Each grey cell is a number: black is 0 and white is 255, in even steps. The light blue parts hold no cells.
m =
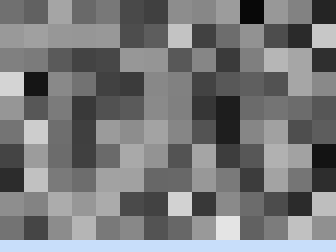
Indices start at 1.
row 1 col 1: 112
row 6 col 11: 134
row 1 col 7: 64
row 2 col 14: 199
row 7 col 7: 147
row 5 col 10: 29
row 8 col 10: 122
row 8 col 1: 44
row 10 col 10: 228
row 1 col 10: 156
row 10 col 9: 153
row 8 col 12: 163
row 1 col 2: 97
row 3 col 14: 47
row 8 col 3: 122
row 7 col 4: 64
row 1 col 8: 141
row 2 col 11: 146
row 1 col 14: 36
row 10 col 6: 136
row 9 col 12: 76
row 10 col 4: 181
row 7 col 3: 108
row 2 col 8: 195
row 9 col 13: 43
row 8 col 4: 109
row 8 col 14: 45
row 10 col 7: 83
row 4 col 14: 137
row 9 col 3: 172
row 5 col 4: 57
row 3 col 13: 166
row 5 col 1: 150
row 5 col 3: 123

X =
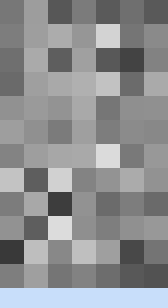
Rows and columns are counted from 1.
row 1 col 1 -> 119
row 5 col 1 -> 145
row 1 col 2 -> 157
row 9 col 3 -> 61
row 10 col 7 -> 152
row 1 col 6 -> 111
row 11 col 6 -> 72
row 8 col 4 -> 131
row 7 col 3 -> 167
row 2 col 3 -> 172
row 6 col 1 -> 158
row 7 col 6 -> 121
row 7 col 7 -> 152
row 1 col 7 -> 89
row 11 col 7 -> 116
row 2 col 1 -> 125
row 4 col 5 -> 194
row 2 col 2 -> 158
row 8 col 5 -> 147
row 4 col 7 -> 170
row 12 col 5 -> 109
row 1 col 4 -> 123

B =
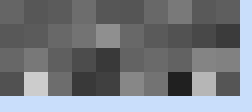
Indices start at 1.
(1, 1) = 101
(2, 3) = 104
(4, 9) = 182
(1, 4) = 109
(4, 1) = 81
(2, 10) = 59
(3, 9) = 132
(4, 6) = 135
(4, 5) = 64
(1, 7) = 104
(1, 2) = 87
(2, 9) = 72

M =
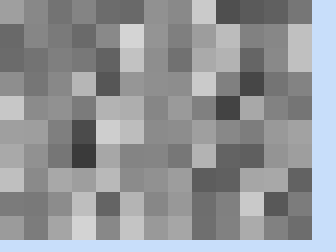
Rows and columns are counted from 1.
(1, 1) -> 159
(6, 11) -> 125
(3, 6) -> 194
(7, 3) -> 118
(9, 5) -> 100
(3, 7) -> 142
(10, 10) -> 129
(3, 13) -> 192
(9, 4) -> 190
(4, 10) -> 128
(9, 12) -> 88
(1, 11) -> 90
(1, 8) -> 137
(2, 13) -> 192
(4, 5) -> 86
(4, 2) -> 118
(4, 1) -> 142
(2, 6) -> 212
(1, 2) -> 136
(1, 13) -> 118
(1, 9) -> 202
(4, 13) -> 131
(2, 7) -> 148
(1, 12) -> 96
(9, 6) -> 180
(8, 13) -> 98
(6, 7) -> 139
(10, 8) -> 166
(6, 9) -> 159
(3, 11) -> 101
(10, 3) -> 165
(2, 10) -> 188
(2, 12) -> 135

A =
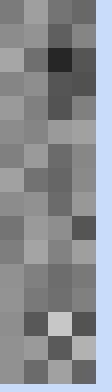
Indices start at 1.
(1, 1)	123
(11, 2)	163
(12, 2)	127
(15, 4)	177
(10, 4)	85
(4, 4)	81
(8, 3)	102
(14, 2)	87
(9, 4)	152
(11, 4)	158
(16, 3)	160
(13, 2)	122
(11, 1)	126
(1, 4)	104
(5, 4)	128
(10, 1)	116
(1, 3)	117
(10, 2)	154
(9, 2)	144

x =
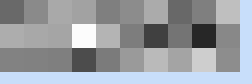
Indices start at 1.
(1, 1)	105
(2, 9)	39
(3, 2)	129
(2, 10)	136
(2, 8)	116
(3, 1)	130
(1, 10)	191
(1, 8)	104
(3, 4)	76

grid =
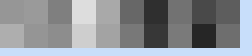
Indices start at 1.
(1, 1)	150
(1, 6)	103
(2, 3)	141
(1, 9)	73
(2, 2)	149
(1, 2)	154

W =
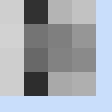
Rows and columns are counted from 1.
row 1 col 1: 207
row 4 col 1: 206
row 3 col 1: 206
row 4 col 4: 175

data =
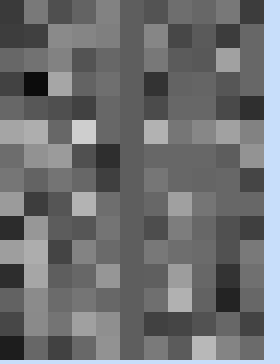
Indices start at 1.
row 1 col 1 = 58
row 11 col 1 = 158
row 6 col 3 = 103
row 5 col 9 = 103
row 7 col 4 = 80
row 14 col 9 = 82
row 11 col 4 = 131
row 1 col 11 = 60
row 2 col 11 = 103
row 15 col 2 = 103
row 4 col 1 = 66
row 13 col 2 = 139
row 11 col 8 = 110
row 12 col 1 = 45
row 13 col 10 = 35
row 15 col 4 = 104
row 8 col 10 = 103
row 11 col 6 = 94
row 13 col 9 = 98
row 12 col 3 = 94
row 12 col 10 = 51
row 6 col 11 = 130
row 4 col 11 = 103
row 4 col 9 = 101
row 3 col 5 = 103
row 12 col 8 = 157
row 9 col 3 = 85
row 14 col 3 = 116
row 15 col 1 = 29
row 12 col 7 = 95
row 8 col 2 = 99
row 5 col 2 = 87
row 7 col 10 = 93
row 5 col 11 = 47
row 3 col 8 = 91
